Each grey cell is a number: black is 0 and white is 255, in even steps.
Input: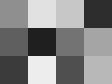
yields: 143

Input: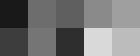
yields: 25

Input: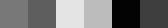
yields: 120

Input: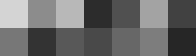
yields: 212

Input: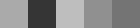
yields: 170

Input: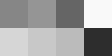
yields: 134

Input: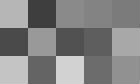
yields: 182
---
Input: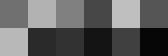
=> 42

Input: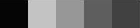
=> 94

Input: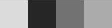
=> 171

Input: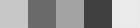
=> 163

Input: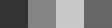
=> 132

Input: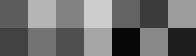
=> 59

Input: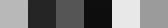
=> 85
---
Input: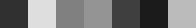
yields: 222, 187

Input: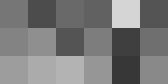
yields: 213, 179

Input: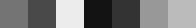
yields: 236, 187

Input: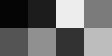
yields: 237, 189

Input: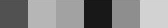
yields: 210, 182

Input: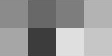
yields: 223, 198

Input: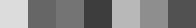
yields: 220, 184

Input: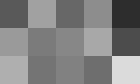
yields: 219, 175

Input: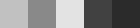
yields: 227, 193
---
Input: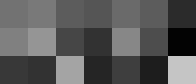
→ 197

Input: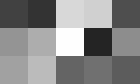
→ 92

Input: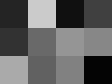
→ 4

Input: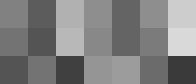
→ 58

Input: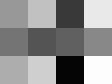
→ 253

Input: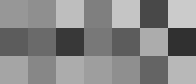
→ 184

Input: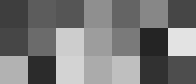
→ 77

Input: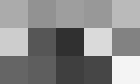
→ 244

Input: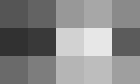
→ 159
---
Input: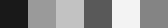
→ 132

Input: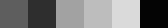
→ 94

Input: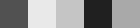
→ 169

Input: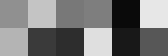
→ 45

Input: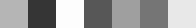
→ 117

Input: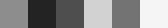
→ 115

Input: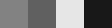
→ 130

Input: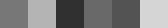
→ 105
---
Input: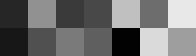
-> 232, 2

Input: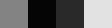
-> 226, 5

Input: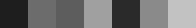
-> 194, 30

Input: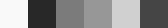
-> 249, 40

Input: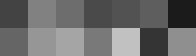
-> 193, 27

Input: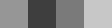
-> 199, 62

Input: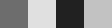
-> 224, 33
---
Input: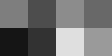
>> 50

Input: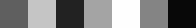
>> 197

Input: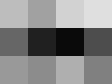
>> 140

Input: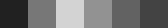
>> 119

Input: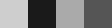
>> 26

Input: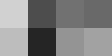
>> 37

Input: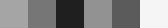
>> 118

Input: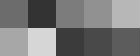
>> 214
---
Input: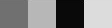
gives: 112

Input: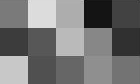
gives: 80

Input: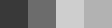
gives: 57

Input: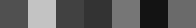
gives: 51

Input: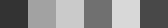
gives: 202

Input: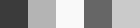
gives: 180

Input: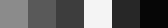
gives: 61
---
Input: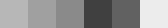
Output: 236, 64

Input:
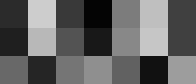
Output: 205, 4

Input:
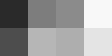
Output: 248, 42

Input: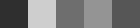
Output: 206, 47

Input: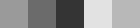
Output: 226, 52

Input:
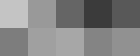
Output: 196, 59
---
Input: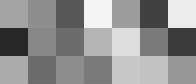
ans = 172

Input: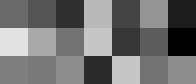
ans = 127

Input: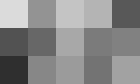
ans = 47

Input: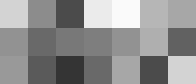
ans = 153

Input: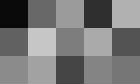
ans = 139

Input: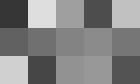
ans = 208

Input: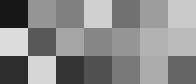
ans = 45
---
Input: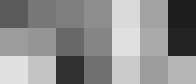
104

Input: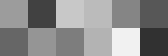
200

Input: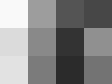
51

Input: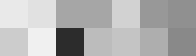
166

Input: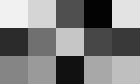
198

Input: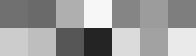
175

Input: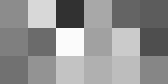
251
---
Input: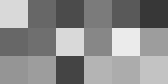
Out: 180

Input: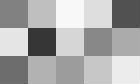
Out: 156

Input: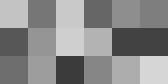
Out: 134

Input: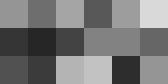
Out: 194

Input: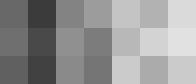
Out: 203

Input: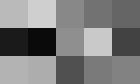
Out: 80

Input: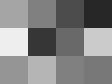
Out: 181
